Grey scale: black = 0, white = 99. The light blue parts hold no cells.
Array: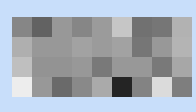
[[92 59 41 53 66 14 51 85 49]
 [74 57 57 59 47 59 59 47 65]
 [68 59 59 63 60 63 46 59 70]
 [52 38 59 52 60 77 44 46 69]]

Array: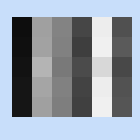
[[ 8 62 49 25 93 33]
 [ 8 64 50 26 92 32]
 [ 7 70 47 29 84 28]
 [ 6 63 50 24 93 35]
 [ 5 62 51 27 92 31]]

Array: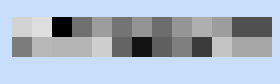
[[48 71 70 70 80 39  7 37 49 23 76 65 65]
 [82 86  0 43 61 45 57 42 58 68 61 31 31]]

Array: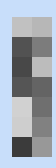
[[23 59]
 [80 50]
 [81 43]
 [33 39]
 [28 73]
 [32 48]
 [75 71]]

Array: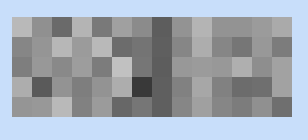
[[58 59 72 50 60 40 46 37 52 62 52 48 56 43]
 [67 35 57 49 57 67 22 37 50 65 50 42 43 63]
 [49 59 53 61 48 75 46 36 59 60 59 68 55 63]
 [52 58 71 60 72 42 45 37 52 67 52 46 59 48]
 [72 56 41 70 47 62 54 36 57 70 57 57 60 66]]

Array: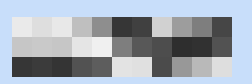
[[21 23 20 32 36 88 87 29 59 72 86]
 [77 78 77 89 93 49 34 30 18 19 32]
 [91 86 90 74 55 21 25 81 61 49 27]]

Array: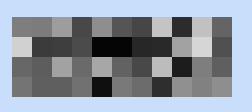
[[45 37 37 44  6 47 42 18 56 50 55]
 [40 36 63 41 65 38 28 73 11 49 37]
 [81 23 24 29  2  2 15 16 63 83 31]
 [49 48 61 28 55 33 27 76 17 75 39]]

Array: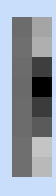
[[43 72]
 [43 76]
 [42 35]
 [42 23]
 [41  0]
 [42 24]
 [43 68]
 [42 64]]
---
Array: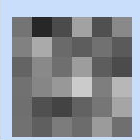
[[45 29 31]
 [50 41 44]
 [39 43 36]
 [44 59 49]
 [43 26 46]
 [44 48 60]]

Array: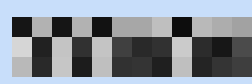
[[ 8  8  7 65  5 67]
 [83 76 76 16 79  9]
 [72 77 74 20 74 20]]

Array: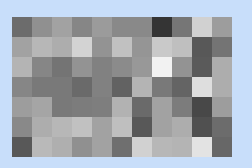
[[42 63 60 53 46 61]
 [63 67 57 58 74 45]
 [70 45 50 59 57 67]
 [52 47 50 70 39 67]
 [61 47 49 41 48 61]
 [53 71 63 34 67 42]
 [34 68 63 81 70 40]]

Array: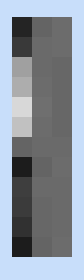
[[14 42]
 [22 42]
 [62 40]
 [67 40]
 [84 40]
 [75 40]
 [39 41]
 [11 42]
 [24 41]
 [23 41]
 [19 41]
 [11 42]]

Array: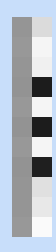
[[58]
 [59]
 [58]
 [57]
 [59]
 [57]
 [59]
 [57]
 [58]
 [58]
 [59]]

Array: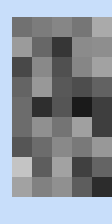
[[44 52 66]
 [60 21 55]
 [28 31 63]
 [39 34 38]
 [42 33 24]
 [42 45 24]
 [33 53 59]
 [76 63 39]
 [63 56 17]]

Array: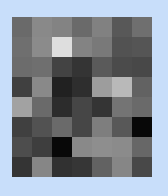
[[41 51 50 43]
 [43 86 47 33]
 [42 26 35 28]
 [25 13 61 38]
 [63 17 20 41]
 [25 41 49  3]
 [30  3 55 40]
 [20 19 38 28]]
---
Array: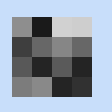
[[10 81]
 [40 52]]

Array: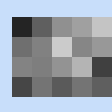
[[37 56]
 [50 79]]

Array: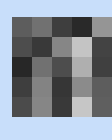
[[44 24]
 [22 52]]

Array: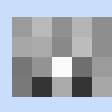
[[72 56]
 [66 53]]

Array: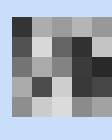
[[67 60]
 [84 39]]

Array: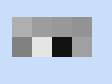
[[61 59]
 [89  7]]

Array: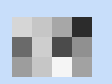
[[77 65]
 [80 29]]

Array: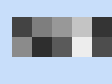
[[49 59]
 [18 35]]

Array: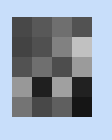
[[34 43]
 [31 50]]
